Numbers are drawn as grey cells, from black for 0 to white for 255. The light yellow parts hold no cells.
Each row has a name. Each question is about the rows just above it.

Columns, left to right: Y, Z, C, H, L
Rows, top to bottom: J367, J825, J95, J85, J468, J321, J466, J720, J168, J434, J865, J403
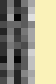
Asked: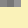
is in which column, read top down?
Z
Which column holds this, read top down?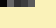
C
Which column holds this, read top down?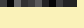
C
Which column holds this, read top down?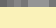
Z

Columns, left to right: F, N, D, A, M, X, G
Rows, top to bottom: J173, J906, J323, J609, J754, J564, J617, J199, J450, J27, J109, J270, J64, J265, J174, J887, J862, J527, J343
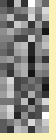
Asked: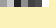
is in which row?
J862
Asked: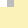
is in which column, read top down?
M
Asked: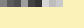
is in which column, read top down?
N
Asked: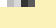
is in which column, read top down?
M
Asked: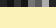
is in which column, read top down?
M

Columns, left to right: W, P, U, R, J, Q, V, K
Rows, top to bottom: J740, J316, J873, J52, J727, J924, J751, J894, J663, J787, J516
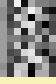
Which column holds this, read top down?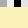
J
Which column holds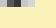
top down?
U
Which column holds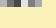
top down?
Q
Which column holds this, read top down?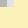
J
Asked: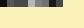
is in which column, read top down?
K

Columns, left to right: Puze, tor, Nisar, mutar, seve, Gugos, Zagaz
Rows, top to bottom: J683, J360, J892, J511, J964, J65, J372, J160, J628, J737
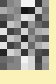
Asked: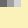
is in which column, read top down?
seve
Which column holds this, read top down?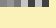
tor
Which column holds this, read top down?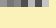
Zagaz
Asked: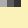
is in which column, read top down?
Puze

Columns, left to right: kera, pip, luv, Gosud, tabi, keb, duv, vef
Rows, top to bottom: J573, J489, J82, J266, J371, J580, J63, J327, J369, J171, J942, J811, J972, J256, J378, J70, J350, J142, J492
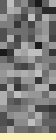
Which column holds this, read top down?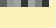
vef
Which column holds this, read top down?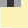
vef
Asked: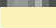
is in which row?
J350
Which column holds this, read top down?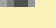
kera

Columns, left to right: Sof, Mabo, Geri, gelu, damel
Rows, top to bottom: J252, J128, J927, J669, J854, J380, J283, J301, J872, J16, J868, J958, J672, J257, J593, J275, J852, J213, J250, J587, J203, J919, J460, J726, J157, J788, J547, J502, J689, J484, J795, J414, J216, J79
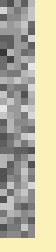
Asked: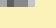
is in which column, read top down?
gelu
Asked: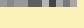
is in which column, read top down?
Mabo
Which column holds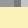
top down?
Geri
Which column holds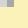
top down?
damel

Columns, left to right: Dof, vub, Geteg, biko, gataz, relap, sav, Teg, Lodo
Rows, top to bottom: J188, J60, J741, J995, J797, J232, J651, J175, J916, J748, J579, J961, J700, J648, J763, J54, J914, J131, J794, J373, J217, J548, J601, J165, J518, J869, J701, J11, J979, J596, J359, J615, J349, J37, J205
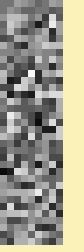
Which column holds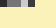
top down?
Lodo
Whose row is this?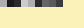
J961
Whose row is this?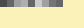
J37

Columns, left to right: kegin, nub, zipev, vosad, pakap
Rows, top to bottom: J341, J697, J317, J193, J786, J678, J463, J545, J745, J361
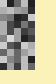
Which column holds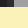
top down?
zipev
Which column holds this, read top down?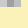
vosad
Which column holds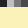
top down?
nub

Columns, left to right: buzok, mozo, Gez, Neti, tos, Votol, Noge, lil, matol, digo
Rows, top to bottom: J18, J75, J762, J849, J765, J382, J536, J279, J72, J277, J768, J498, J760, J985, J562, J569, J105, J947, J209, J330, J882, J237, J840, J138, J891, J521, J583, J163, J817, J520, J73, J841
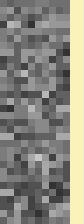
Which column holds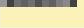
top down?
lil
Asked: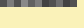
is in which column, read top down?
Neti

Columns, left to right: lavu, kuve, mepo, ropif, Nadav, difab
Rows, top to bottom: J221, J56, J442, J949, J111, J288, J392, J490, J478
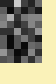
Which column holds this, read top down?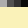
kuve
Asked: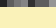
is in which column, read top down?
lavu
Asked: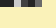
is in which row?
J221
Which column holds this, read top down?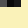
mepo
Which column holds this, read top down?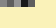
difab
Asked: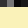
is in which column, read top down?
ropif

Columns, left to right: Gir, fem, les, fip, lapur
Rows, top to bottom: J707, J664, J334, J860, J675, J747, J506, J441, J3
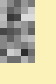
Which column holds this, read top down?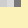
lapur
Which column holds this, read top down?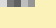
lapur

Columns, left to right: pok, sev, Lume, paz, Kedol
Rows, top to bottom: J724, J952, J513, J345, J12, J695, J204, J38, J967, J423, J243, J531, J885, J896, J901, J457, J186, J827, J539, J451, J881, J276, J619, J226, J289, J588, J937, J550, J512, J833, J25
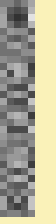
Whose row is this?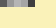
J226
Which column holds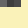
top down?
Kedol
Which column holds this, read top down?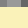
sev
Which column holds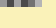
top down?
Lume
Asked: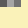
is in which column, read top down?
Lume
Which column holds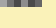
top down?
paz

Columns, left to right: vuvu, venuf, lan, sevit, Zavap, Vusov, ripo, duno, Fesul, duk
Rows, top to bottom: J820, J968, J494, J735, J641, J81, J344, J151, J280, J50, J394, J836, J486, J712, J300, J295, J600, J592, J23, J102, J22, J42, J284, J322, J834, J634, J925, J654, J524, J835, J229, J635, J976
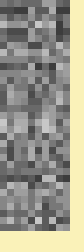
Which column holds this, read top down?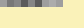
venuf
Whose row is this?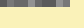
J229
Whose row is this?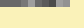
J976
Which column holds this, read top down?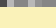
Fesul
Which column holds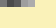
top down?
Zavap
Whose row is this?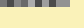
J42
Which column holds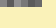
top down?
Vusov

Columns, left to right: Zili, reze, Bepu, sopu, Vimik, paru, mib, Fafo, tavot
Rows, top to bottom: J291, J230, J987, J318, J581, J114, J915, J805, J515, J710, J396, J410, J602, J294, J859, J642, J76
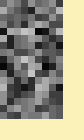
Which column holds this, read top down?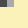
reze
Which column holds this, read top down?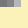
Vimik
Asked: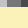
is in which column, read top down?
sopu
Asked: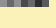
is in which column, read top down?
Fafo

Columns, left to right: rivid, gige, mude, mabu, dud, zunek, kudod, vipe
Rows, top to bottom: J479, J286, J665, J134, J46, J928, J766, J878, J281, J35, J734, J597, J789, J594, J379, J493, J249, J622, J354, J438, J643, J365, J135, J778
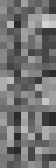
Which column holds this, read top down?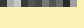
vipe
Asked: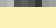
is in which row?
J597
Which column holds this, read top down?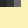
mude
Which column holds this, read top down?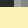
vipe
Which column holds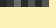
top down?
mude
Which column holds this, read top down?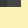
kudod

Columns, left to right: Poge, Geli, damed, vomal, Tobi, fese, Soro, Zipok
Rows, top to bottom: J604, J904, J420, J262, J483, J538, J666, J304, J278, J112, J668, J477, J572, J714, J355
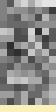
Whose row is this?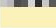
J483
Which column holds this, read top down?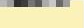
Geli
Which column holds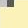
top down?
vomal

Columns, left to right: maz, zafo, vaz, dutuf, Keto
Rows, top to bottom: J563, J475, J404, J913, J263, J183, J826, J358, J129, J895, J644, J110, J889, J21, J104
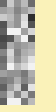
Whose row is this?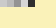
J404
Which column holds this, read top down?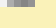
vaz

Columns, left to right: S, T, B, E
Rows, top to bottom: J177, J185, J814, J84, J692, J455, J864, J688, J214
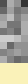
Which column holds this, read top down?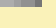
E
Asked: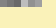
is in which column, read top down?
B
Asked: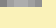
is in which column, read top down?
E
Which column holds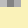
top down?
S

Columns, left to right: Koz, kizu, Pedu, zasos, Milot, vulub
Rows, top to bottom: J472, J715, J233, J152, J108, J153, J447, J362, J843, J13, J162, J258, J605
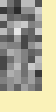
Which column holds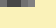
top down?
Koz
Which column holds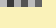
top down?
Koz

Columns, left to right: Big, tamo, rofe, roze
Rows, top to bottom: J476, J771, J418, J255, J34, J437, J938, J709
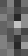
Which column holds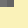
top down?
tamo
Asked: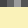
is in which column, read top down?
roze
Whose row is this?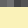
J771
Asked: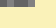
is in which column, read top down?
Big

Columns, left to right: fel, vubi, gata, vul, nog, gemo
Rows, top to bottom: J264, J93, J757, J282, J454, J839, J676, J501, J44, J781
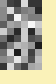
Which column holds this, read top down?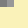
vul
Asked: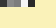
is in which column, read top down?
nog
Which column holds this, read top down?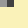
nog

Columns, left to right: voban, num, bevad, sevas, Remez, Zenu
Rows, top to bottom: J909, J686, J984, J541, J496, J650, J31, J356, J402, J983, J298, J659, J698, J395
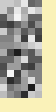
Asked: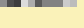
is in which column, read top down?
Zenu
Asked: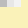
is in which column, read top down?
bevad

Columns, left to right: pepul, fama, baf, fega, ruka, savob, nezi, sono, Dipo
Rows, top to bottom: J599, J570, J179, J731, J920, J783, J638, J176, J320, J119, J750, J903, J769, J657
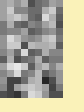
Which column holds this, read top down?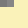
sono
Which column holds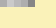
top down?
fama
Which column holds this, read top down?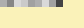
fama
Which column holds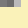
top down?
fega
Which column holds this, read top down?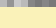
sono

